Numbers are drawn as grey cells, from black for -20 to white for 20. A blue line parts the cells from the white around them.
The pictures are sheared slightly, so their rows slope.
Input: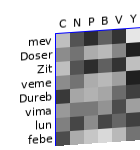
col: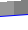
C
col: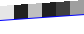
Y
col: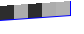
P
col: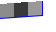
C
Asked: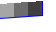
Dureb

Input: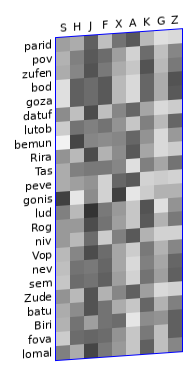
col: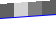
Z
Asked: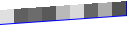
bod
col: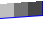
H

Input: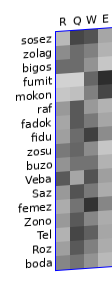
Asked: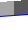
fadok
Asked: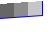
zosu
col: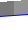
R
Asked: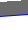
bigos
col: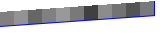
W
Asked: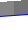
boda

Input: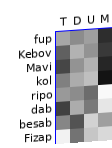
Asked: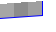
fup
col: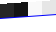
M
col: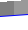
T
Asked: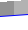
Mavi
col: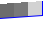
U

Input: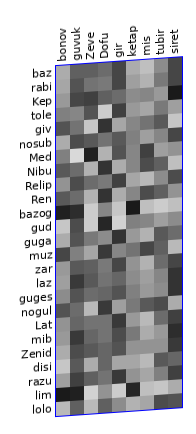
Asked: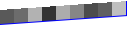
Nibu
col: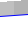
mis
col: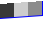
gir

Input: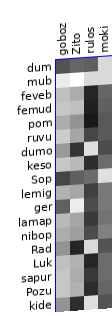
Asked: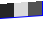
Rad
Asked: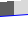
dum
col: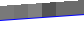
moki
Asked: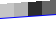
Pozu
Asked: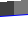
lemig
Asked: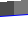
ger

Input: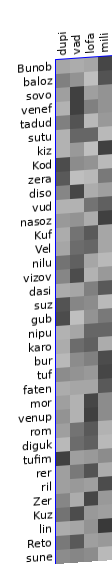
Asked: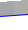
Bunob
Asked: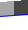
Bunob

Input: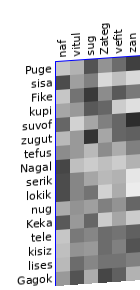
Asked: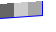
Keka
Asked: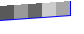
Keka
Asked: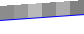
tefus
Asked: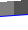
kisiz
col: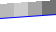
sug
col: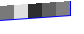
zan
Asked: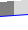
sisa

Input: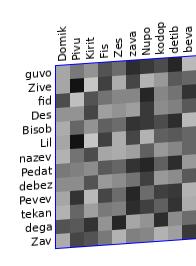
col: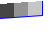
Kirit
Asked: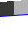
Pevev
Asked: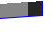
fid
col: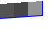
Kirit

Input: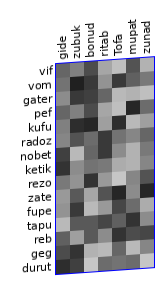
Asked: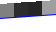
kufu
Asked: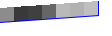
gater
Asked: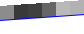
gater
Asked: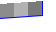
nobet
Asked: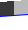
fupe
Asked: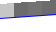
durut

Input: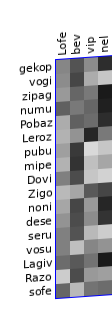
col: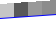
vip
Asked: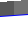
Lagiv
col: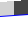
nel
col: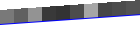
bev
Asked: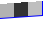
mipe

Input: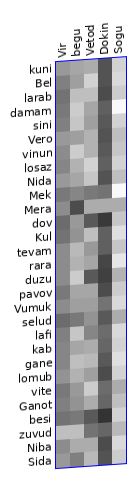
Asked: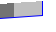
larab
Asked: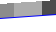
Niba
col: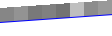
Vir
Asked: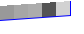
kuni
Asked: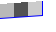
Sida
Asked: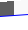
damam

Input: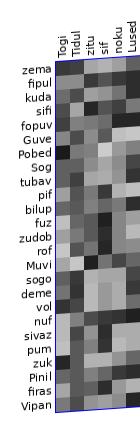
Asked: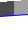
kuda
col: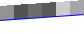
sif
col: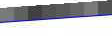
Tidul
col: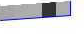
noku
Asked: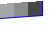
Sog
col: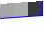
sif
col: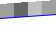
Togi

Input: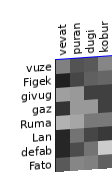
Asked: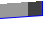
gaz
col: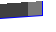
kobur
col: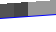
puran
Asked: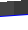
Lan
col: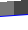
dugi

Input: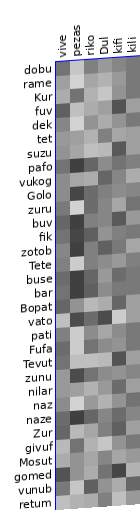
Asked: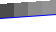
zunu
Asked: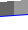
buse
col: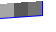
kifi
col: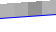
riko
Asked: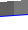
zotob
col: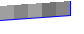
kili
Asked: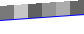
vunub

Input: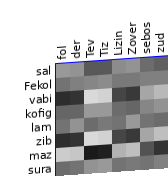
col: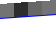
fol
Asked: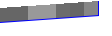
kofig
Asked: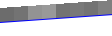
sura
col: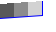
Tiz
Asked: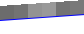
sura
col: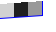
Tiz

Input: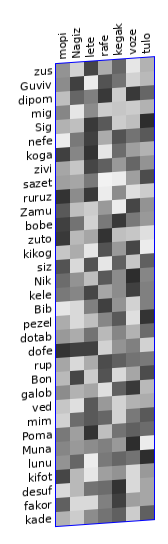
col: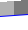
voze
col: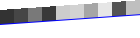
lete
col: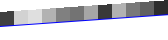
voze
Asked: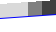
fakor
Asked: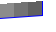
kade
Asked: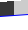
dipom

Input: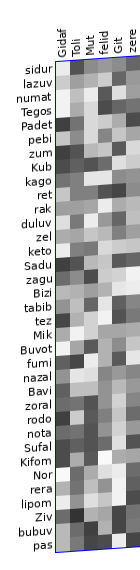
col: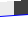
Gidaf
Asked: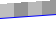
Bavi
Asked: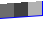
bubuv
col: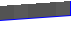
Mut

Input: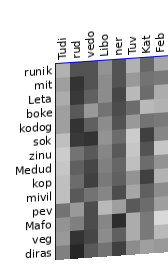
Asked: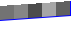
mivil
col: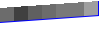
Kat
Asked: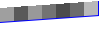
boke
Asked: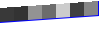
sok

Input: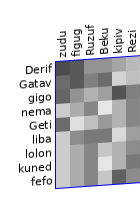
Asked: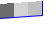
Gatav
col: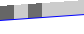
zudu
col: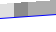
figug

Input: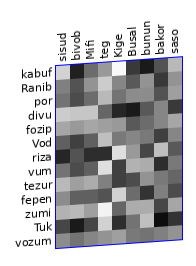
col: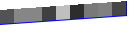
bakor
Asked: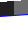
kabuf

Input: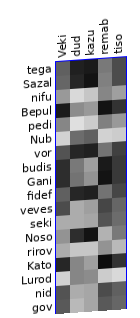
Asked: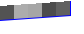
nid
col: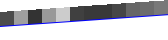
tiso
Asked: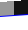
Bepul
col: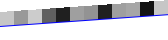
kazu

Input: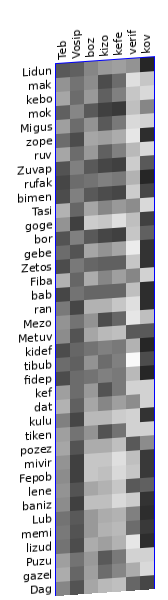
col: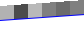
kizo
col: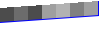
Teb
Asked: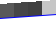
bor

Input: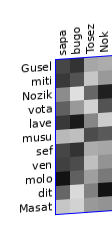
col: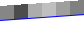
Tosez
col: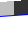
bugo
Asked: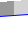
vota
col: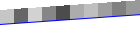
Tosez
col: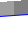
Tosez

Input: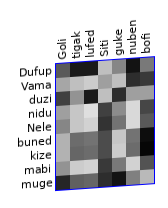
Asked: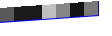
Dufup
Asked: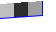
duzi
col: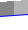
Goli
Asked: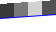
mabi

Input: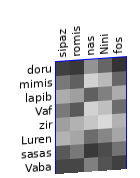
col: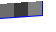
nas
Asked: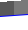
sasas
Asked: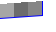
Luren
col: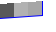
romis

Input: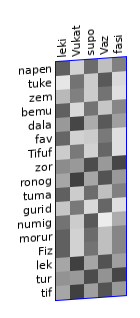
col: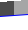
supo
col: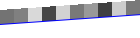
Vukat
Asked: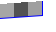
lek
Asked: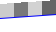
Tifuf
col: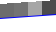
supo
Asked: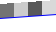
tuke

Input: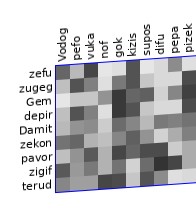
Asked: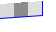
zefu
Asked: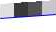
depir
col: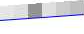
nof
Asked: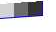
zigif
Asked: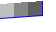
zekon

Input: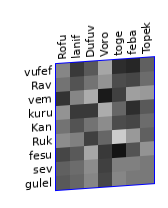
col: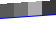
Dufuv
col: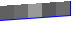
Topek
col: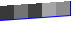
Dufuv

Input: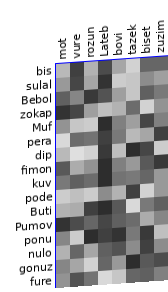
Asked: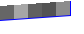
nulo
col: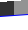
mot
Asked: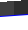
Buti

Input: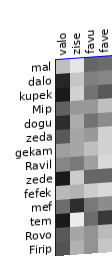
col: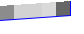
fave
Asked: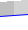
gekam
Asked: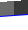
tem
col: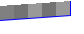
favu
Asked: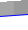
zeda

